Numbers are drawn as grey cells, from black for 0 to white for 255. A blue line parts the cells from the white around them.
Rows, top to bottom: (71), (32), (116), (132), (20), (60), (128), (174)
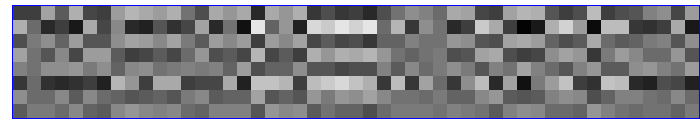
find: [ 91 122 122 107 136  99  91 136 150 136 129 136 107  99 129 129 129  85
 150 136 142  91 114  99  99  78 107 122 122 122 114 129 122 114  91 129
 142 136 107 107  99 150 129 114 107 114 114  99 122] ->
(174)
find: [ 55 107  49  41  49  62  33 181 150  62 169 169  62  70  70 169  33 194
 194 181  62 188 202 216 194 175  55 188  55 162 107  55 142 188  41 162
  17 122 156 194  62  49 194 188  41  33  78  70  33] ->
(60)
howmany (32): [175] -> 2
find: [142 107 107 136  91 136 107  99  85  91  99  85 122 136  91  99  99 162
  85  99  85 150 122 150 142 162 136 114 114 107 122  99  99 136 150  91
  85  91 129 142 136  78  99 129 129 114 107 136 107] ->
(128)

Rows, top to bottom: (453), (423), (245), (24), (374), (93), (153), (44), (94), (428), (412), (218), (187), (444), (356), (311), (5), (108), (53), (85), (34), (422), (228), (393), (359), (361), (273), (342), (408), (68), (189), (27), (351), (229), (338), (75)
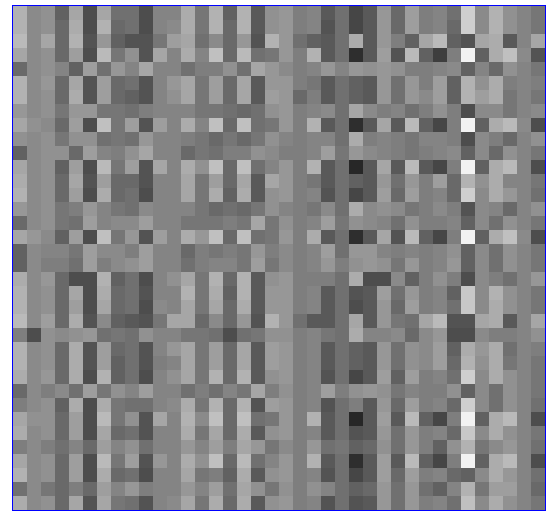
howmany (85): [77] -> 6
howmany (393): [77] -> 4
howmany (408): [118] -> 2

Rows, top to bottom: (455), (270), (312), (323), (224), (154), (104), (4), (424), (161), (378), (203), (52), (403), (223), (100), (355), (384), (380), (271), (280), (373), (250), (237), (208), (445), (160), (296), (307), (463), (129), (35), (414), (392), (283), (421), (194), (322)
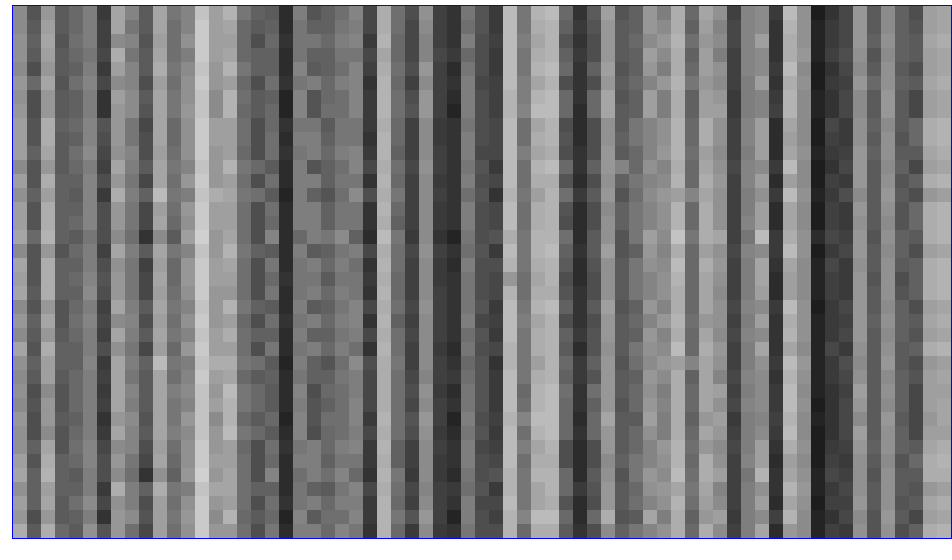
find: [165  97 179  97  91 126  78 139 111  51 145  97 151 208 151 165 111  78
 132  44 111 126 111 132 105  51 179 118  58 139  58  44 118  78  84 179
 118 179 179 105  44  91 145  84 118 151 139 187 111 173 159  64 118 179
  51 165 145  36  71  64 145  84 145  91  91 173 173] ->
(392)
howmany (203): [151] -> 4

